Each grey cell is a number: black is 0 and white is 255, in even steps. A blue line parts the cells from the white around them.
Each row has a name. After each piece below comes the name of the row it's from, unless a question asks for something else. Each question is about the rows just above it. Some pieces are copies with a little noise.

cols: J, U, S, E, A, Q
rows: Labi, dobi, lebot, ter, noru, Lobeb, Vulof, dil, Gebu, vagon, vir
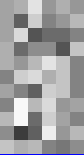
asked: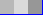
dil
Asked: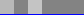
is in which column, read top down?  Q
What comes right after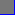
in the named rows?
[141]
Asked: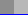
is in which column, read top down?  S
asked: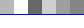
Gebu

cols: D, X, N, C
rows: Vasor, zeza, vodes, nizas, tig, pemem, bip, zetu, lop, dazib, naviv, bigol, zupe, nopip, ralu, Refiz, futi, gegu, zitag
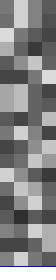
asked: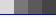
vodes
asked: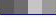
bigol
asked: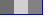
zeza
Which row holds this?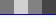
dazib
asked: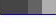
gegu
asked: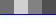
zeza

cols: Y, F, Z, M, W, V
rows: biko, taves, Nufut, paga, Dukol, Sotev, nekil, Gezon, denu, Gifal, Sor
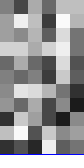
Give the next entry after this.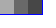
[219]
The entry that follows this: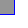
[105]

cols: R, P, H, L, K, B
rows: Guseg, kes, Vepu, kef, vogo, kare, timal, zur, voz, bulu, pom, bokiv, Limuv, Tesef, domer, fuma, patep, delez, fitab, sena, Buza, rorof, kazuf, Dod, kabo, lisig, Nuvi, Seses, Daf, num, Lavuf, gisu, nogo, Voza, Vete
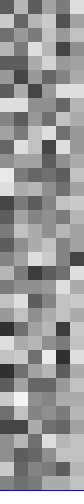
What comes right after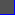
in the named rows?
[162]
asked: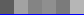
fuma
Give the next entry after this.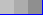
[182]
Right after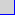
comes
[153]

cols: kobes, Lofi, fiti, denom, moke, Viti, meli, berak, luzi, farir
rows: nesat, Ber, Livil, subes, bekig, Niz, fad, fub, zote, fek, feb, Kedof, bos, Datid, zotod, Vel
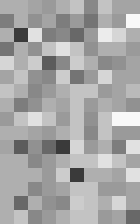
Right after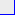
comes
[214]
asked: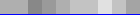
Kedof
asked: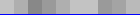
fad
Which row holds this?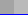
fad
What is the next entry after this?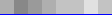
[164]
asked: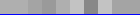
nesat

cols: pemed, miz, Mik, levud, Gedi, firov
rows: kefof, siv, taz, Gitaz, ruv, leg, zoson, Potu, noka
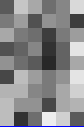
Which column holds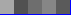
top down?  Mik
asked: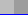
leg
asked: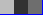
noka
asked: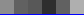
ruv
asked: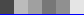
leg
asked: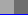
kefof
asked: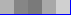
zoson

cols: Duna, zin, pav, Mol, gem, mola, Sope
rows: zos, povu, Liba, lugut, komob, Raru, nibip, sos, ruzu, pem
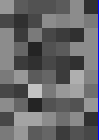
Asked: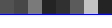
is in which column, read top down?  pav
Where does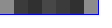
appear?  komob
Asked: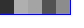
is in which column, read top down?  mola
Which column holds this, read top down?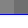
Sope
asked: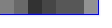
sos
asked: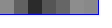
lugut
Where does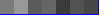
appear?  pem

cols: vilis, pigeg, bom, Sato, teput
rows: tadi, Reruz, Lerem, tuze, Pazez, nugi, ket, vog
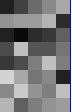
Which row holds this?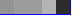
Reruz
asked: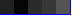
Lerem
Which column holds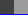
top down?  pigeg
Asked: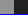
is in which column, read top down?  vilis

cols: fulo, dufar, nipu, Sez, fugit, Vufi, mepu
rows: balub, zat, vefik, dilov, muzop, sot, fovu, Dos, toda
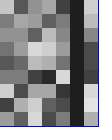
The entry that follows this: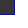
[30]
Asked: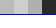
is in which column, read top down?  Sez

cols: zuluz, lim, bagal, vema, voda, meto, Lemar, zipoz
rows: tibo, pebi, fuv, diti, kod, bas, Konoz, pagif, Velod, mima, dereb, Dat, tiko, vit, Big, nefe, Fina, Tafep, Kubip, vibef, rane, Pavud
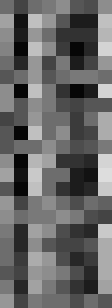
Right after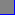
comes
[6]
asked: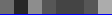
Tafep
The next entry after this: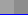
[77]
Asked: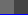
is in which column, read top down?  Lemar
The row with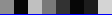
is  Konoz
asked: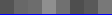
dereb

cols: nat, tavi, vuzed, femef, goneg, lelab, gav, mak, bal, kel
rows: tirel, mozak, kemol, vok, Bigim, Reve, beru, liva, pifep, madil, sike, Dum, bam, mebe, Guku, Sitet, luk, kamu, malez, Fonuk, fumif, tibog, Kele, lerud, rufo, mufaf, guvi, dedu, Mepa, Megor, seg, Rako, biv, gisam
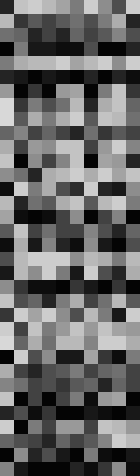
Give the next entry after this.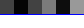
[163]
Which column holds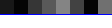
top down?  tavi
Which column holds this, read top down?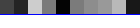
goneg
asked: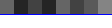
kemol
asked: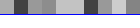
sike
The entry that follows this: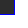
[205]

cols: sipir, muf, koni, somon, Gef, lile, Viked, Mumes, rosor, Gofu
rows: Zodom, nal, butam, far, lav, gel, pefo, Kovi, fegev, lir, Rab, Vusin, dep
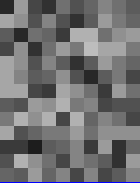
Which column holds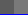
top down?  sipir
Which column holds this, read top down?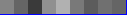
somon

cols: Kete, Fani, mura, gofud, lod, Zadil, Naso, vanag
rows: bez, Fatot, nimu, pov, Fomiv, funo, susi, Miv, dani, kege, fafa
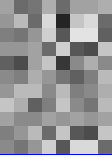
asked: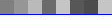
kege
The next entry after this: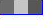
[76]

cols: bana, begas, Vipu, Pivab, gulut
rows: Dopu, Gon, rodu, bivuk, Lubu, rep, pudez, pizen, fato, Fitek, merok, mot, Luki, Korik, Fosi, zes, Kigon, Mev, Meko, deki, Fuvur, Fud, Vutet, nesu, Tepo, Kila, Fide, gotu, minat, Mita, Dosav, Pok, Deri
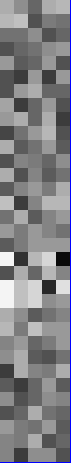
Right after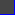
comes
[114]
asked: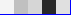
Fuvur
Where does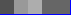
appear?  pudez
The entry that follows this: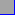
[60]

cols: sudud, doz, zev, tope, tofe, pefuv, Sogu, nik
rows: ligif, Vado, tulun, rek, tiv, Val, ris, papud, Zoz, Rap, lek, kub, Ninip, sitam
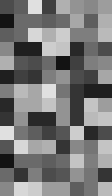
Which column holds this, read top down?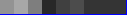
pefuv
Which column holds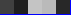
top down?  Sogu
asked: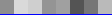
sitam
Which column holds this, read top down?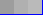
nik
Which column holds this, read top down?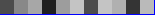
nik
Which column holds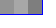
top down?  pefuv
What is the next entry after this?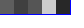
[76]

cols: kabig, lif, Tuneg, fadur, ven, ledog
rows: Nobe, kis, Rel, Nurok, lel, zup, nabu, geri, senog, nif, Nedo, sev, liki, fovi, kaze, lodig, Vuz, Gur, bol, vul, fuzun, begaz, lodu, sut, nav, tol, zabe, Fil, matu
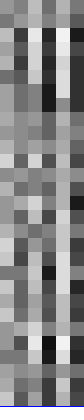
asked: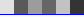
Gur
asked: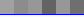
zabe

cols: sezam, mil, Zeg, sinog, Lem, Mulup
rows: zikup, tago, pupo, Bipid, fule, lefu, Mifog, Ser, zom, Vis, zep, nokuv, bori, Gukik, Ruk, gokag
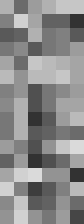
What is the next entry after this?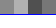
[165]
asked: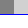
tago
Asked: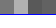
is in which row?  Vis
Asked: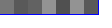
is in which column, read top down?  sinog
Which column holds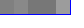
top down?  sezam
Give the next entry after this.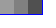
[147]
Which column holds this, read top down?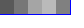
sezam

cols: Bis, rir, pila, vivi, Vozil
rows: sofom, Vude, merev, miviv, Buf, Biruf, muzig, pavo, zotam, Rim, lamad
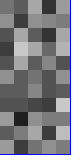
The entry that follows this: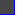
[61]
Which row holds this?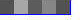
Buf
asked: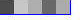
miviv
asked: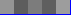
Biruf
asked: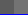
Biruf
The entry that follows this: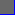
[179]
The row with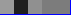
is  zotam

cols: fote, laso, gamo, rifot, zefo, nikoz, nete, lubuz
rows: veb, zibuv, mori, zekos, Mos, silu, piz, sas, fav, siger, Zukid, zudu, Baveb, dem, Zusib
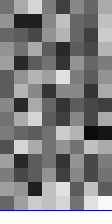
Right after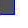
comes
[213]
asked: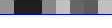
zibuv

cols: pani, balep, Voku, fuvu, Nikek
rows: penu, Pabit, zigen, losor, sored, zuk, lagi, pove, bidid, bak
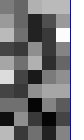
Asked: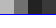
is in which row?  zigen
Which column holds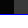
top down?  Voku
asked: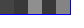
losor

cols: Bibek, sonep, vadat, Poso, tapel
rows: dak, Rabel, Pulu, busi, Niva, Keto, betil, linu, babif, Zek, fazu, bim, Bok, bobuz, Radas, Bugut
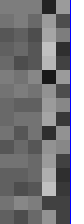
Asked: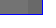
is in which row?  bim
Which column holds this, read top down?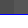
vadat

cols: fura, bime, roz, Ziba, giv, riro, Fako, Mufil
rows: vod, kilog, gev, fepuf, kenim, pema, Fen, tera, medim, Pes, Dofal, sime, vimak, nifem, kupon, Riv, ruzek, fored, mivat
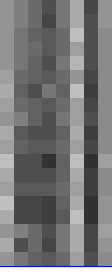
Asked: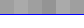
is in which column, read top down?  fura
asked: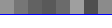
mivat
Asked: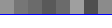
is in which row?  fepuf
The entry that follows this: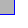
[79]
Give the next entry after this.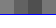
[159]
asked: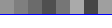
ruzek

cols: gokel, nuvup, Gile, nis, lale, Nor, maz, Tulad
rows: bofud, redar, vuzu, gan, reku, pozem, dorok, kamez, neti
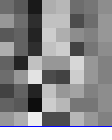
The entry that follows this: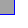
[129]
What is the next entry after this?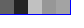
[129]
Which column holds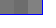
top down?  maz
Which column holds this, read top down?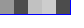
nis
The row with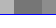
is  kamez
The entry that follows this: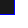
[174]

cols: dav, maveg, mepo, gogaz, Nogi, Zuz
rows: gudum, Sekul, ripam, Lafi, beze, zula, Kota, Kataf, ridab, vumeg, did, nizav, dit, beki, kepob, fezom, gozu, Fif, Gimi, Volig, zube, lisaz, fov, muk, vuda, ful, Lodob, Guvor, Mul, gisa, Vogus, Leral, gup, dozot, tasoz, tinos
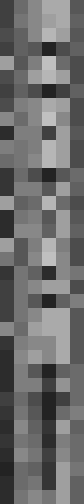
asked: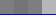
did
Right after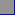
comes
[107]
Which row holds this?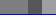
beki
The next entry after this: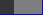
[87]
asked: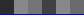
gup

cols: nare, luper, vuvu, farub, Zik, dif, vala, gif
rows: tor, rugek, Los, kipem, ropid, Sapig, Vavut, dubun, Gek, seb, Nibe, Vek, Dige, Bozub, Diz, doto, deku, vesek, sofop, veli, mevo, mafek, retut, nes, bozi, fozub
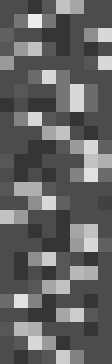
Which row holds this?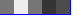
rugek
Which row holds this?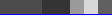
vesek
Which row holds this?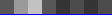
kipem

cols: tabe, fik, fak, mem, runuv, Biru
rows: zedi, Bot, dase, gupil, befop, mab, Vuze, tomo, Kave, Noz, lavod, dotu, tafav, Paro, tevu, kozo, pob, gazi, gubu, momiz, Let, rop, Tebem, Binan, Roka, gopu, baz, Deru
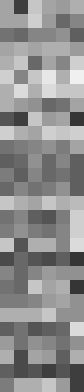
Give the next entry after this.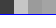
[53]
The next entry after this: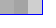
[198]
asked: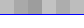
tevu
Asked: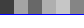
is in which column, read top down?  fik
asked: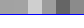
Bot
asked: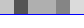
gazi

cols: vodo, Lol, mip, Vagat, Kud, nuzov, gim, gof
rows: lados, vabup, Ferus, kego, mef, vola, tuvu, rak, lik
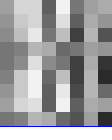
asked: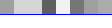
lados
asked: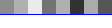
Ferus

